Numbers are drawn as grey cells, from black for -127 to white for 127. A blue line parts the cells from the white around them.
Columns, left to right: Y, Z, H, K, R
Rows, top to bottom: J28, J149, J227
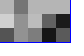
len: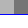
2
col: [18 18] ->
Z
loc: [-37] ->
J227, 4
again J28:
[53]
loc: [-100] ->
J149, 4
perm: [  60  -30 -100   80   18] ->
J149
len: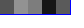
5

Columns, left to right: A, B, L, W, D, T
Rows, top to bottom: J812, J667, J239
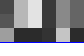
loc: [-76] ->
J239, 3
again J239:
[-84]

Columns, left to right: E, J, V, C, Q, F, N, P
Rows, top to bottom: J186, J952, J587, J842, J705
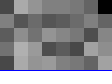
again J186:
[0]
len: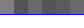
6

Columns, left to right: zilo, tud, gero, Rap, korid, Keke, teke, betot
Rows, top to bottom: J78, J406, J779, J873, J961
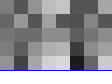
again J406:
[-41]
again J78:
[-41]
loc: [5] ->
J406, 6

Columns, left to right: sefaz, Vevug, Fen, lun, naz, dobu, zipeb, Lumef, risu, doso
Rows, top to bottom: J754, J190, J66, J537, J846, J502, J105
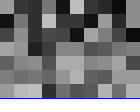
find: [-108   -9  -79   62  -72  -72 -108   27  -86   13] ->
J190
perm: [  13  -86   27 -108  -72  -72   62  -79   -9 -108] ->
J190
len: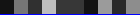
10
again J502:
[27]
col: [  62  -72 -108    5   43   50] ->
dobu
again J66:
[-59]
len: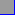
1

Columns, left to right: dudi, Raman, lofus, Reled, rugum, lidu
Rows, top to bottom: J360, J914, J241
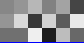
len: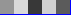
5
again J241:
[-15]

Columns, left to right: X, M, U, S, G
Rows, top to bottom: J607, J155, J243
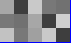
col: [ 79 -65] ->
G
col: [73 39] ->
U
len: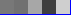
5
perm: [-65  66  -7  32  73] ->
J243
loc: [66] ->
J243, 0
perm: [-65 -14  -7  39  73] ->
J607

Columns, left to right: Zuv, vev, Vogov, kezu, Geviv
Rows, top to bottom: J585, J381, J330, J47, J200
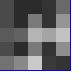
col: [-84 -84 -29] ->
vev
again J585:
[-84]
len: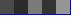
5
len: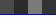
4

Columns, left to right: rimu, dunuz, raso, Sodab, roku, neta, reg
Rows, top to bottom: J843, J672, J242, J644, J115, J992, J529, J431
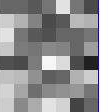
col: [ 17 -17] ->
raso
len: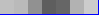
7
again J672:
[50]
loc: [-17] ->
J529, 2
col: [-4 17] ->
raso
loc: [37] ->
J529, 1
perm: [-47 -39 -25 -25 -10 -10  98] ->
J242

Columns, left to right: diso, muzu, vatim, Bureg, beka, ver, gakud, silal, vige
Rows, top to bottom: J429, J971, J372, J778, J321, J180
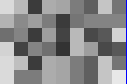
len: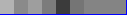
9
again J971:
[4]
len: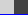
2
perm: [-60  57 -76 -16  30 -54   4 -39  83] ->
J778
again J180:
[-3]

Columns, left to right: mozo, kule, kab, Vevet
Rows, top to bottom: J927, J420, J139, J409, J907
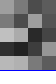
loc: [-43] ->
J420, 3
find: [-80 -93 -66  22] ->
J409
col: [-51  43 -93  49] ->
kule
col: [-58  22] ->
Vevet
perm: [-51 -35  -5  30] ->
J927

